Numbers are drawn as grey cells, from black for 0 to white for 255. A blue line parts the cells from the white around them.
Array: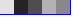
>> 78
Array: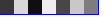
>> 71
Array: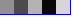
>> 179
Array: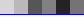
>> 129
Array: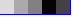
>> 129
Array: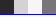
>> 211
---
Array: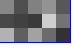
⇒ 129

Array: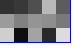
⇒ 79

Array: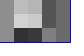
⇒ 181

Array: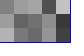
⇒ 165

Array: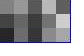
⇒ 88

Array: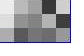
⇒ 160

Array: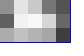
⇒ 201

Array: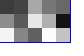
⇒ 168
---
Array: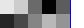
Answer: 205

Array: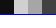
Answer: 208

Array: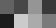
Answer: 71

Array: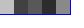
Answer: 65

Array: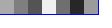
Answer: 127

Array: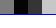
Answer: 4

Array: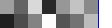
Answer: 99
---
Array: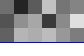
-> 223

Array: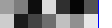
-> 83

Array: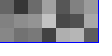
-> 169

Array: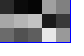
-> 57

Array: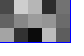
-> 107

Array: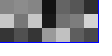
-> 211

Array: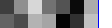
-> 171

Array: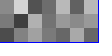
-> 153
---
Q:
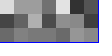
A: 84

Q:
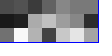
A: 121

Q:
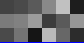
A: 29

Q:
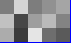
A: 165

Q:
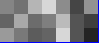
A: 147

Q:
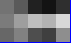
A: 47
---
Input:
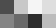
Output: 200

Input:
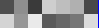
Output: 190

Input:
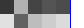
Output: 68

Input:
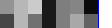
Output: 126

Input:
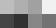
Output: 175

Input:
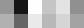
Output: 197

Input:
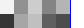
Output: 205

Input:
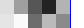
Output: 86

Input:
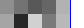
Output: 88

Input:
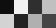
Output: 240
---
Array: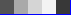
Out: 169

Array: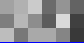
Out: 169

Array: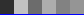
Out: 108

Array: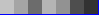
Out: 180

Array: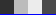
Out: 48

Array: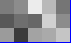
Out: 59

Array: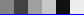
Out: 159

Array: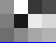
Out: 110
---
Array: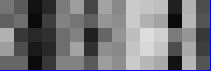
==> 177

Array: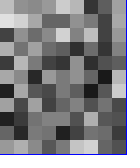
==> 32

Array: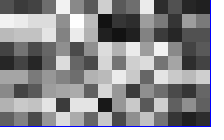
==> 137

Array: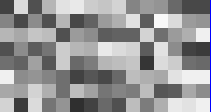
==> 240

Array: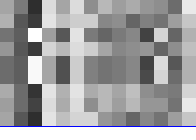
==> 171

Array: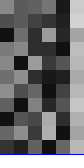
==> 17

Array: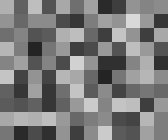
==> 91
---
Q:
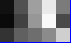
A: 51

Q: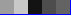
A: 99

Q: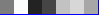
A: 125

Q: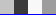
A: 196

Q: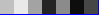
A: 70

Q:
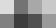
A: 115

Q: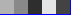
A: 137

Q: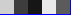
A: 91
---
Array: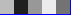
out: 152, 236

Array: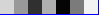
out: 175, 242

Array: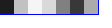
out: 217, 245

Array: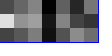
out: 22, 223

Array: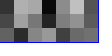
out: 36, 192

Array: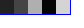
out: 175, 212

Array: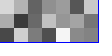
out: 193, 245
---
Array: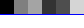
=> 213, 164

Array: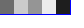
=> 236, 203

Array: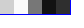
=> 250, 208

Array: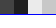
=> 235, 200

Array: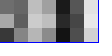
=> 232, 226

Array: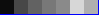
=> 215, 175

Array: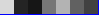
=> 217, 179
